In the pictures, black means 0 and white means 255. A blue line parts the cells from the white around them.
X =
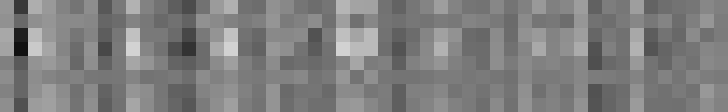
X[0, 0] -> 149
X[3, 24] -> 210
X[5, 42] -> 124
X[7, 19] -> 148
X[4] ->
[128, 90, 147, 154, 141, 104, 143, 98, 120, 166, 148, 128, 100, 94, 108, 139, 159, 126, 112, 140, 106, 111, 106, 113, 132, 166, 124, 128, 95, 129, 138, 149, 128, 120, 108, 142, 123, 138, 129, 133, 125, 135, 79, 105, 111, 153, 115, 103, 122, 114, 137, 132]
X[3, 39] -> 132
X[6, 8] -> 115
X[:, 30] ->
[132, 116, 133, 137, 138, 119, 128, 132]
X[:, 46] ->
[99, 120, 93, 84, 115, 115, 118, 113]
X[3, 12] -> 79
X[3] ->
[163, 17, 202, 166, 133, 108, 146, 72, 122, 211, 133, 114, 79, 51, 108, 170, 210, 109, 98, 152, 143, 115, 91, 114, 210, 186, 186, 110, 83, 114, 137, 178, 136, 109, 108, 141, 113, 133, 169, 132, 145, 171, 82, 128, 114, 178, 84, 101, 112, 117, 134, 130]
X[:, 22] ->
[109, 141, 82, 91, 106, 115, 117, 111]
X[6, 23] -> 106
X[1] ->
[145, 105, 143, 149, 138, 138, 135, 102, 108, 131, 120, 105, 113, 99, 145, 138, 129, 122, 128, 149, 123, 129, 141, 112, 159, 112, 135, 116, 112, 119, 116, 123, 120, 132, 128, 121, 107, 139, 117, 120, 109, 150, 114, 110, 122, 135, 120, 132, 109, 127, 150, 124]
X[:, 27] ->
[114, 116, 114, 110, 128, 118, 124, 123]
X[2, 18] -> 104
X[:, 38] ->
[153, 117, 154, 169, 129, 122, 112, 125]
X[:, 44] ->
[119, 122, 113, 114, 111, 119, 109, 111]
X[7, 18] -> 115
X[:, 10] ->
[130, 120, 121, 133, 148, 115, 141, 139]
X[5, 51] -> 122
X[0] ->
[149, 56, 174, 153, 131, 116, 141, 88, 121, 178, 130, 115, 94, 76, 114, 155, 176, 113, 109, 145, 136, 117, 109, 117, 181, 163, 162, 114, 99, 118, 132, 158, 131, 117, 115, 135, 116, 129, 153, 128, 135, 157, 97, 125, 119, 158, 99, 110, 115, 118, 135, 128]
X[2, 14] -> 121
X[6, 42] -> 82

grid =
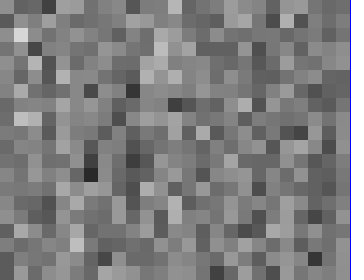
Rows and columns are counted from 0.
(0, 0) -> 143
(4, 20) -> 156
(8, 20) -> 112
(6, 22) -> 81
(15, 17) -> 121
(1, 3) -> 158
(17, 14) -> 97
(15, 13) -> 128
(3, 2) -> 71
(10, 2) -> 131
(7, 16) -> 142
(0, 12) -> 182
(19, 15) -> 65
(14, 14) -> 112
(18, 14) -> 119
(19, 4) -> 150
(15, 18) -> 80
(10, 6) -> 87
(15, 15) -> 116
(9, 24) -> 139
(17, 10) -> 105
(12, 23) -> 94
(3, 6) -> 112
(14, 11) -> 133
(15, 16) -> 152
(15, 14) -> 133
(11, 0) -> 114
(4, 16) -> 104
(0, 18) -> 132
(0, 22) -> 117
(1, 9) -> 161
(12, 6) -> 41
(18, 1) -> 127
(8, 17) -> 94
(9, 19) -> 121
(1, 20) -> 176
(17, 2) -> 118

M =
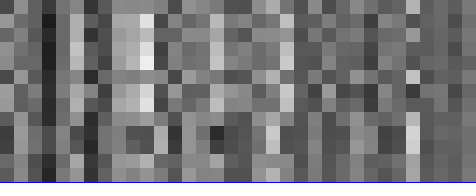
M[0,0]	73
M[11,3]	46
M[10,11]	175
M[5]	[73, 150, 89, 43, 118, 133, 43, 105, 131, 127, 142, 136, 71, 155, 130, 120, 79, 85, 143, 177, 112, 86, 123, 83, 98, 145, 115, 90, 100, 193, 78, 98, 94, 120]
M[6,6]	131
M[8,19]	167
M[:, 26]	[112, 62, 84, 69, 63, 115, 57, 61, 106, 130, 131, 94, 101]
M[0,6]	53
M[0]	[73, 143, 96, 58, 115, 133, 53, 89, 138, 136, 138, 128, 75, 144, 134, 122, 81, 80, 142, 172, 115, 81, 138, 76, 103, 136, 112, 91, 99, 179, 93, 106, 93, 120]
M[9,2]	110
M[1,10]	224
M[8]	[92, 147, 87, 44, 110, 144, 44, 95, 139, 142, 157, 124, 81, 146, 134, 140, 90, 82, 142, 167, 130, 83, 127, 76, 111, 145, 106, 98, 112, 182, 89, 97, 96, 121]
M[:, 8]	[138, 167, 154, 164, 156, 131, 152, 167, 139, 127, 128, 150, 143]
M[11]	[105, 132, 78, 46, 107, 166, 57, 86, 150, 154, 177, 103, 98, 136, 135, 163, 94, 85, 141, 138, 137, 79, 124, 85, 105, 129, 94, 97, 113, 161, 87, 100, 93, 115]
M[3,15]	188
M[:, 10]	[138, 224, 186, 220, 238, 142, 213, 224, 157, 80, 82, 177, 147]
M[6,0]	157
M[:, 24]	[103, 98, 114, 103, 97, 98, 71, 95, 111, 80, 86, 105, 106]
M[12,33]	120
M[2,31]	101
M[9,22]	123
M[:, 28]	[99, 120, 109, 121, 114, 100, 99, 106, 112, 76, 79, 113, 102]
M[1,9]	169
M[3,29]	92
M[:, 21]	[81, 91, 78, 88, 84, 86, 100, 90, 83, 81, 85, 79, 88]
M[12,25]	132
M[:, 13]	[144, 102, 138, 106, 112, 155, 95, 102, 146, 148, 148, 136, 152]
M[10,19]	190
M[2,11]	99
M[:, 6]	[53, 93, 52, 90, 97, 43, 131, 87, 44, 50, 40, 57, 52]
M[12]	[91, 137, 83, 38, 120, 149, 52, 98, 143, 130, 147, 124, 84, 152, 131, 133, 81, 81, 147, 179, 130, 88, 122, 86, 106, 132, 101, 84, 102, 166, 91, 104, 94, 120]
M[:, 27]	[91, 132, 105, 116, 129, 90, 133, 122, 98, 66, 68, 97, 84]
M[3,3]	31

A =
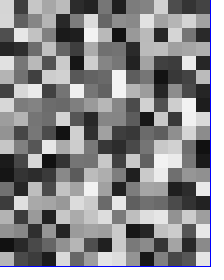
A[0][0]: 213
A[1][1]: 96
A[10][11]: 200
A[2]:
[79, 231, 194, 128, 26, 30, 242, 185, 18, 153, 186, 38, 213, 117, 41]
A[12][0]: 21
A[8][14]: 217
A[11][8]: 65
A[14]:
[60, 224, 169, 165, 152, 220, 203, 106, 231, 95, 112, 106, 75, 50, 34]
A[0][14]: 67
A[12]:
[21, 52, 44, 58, 137, 91, 188, 174, 126, 31, 202, 235, 111, 150, 144]
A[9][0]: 147
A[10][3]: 231
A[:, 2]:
[198, 134, 194, 108, 185, 64, 234, 131, 117, 119, 86, 215, 44, 190, 169, 154, 47, 73, 60]
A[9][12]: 143
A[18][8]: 221
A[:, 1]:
[62, 96, 231, 46, 119, 113, 216, 124, 180, 70, 128, 71, 52, 37, 224, 60, 135, 41, 74]
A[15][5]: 171
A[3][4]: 101
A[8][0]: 157
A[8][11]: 201
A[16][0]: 146
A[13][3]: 75
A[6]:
[66, 216, 234, 65, 116, 239, 118, 98, 243, 181, 157, 38, 141, 73, 37]
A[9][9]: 56
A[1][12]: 181
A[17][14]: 138
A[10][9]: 73
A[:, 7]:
[118, 101, 185, 112, 133, 105, 98, 183, 134, 161, 55, 200, 174, 161, 106, 221, 158, 32, 228]

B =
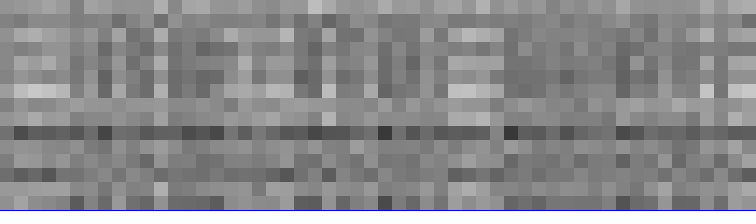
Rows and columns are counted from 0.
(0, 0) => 147
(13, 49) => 135
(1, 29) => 121
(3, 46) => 130
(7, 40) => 136
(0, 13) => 165
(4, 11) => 172
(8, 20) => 149
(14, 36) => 101
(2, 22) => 117
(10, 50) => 149
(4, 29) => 102
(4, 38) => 121
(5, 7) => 99
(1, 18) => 133
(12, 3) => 86
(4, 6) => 133
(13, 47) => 163
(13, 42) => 128
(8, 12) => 125
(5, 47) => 146
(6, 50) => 196
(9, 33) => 90
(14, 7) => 106
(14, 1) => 163
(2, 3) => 161
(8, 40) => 127
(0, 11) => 175
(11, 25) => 115
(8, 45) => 137
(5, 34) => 150
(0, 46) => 144
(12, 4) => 116
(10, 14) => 127
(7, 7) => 148
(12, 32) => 96
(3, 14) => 102
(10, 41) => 143
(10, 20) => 147

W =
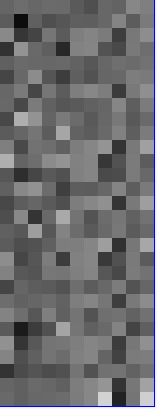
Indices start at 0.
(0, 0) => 101
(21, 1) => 97
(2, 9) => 120
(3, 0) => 50
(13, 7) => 103
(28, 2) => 104
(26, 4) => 81
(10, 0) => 127
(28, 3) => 105
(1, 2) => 96
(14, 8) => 53
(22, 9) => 98
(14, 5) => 125
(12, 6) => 133
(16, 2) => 158
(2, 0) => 137
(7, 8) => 134
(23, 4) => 164
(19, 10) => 114
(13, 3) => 108
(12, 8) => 76
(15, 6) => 83
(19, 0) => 130
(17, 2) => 82
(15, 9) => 97
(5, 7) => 102
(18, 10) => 91
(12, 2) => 70
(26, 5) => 116
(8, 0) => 72
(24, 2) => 88
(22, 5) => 116
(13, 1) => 136
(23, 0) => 90
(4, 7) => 103
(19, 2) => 84
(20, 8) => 124
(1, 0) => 92
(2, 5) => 126
